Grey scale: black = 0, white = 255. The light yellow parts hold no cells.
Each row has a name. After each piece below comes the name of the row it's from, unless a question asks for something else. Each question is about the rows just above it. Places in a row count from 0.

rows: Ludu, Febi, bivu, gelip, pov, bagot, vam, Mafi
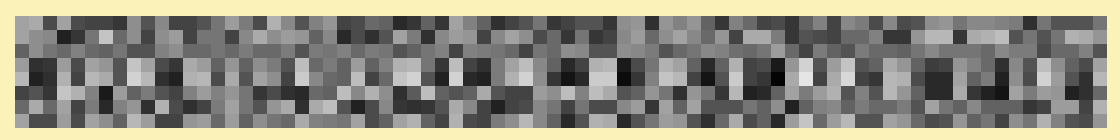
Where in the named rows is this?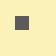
bagot, 28
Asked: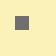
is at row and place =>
bivu, 51
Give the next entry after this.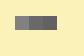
[117]
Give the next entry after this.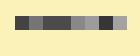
[98]
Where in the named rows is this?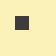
gelip, 65

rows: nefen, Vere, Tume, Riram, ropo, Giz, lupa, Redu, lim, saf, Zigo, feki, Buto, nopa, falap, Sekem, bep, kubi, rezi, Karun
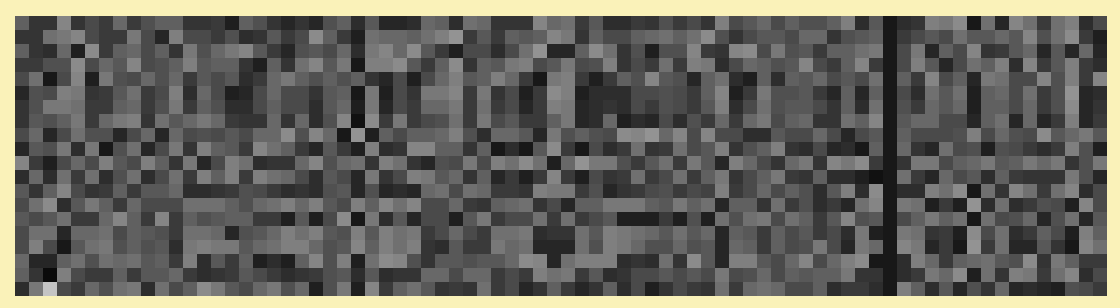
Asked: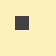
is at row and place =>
Buto, 49
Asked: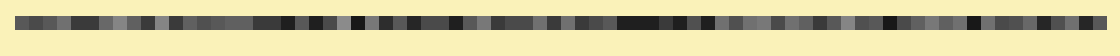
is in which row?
falap

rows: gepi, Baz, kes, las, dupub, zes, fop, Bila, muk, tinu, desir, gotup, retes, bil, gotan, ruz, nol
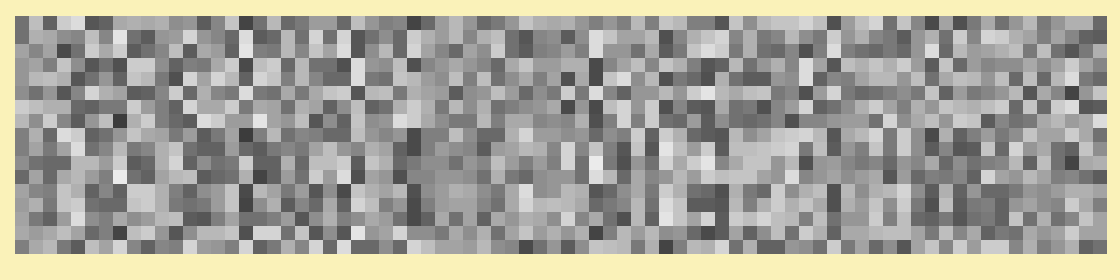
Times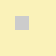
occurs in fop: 8
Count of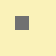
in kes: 7
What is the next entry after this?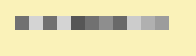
[184]
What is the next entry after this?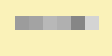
[134]

